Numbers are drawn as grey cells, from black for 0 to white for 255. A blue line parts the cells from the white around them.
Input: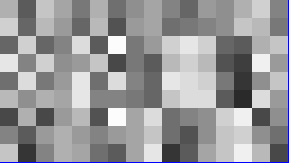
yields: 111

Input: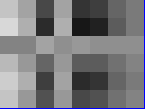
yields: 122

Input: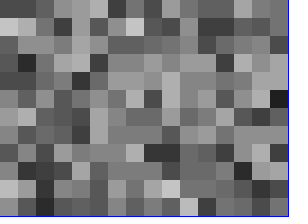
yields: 75

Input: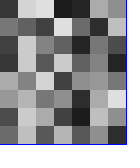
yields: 143

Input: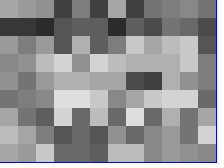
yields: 211

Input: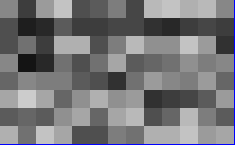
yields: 91

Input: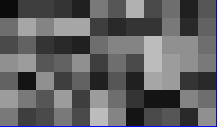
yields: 110
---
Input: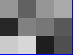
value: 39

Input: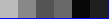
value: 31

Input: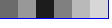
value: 107

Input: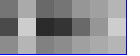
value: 52

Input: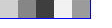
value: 134

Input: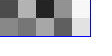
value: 76

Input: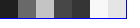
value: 53

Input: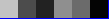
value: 34

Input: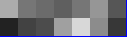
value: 55
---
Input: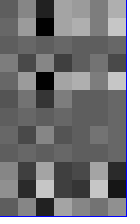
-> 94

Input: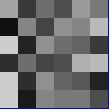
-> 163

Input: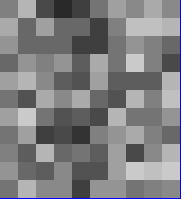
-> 128

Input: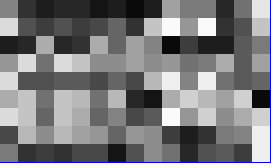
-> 131

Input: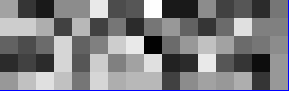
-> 162

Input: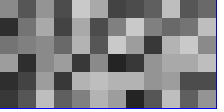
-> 138

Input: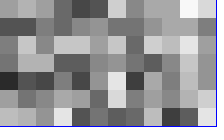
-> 159

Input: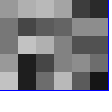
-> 153
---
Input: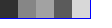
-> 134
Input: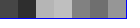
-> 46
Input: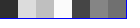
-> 220
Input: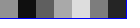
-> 15
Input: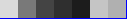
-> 121
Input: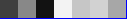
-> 136
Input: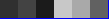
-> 67
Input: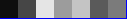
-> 70
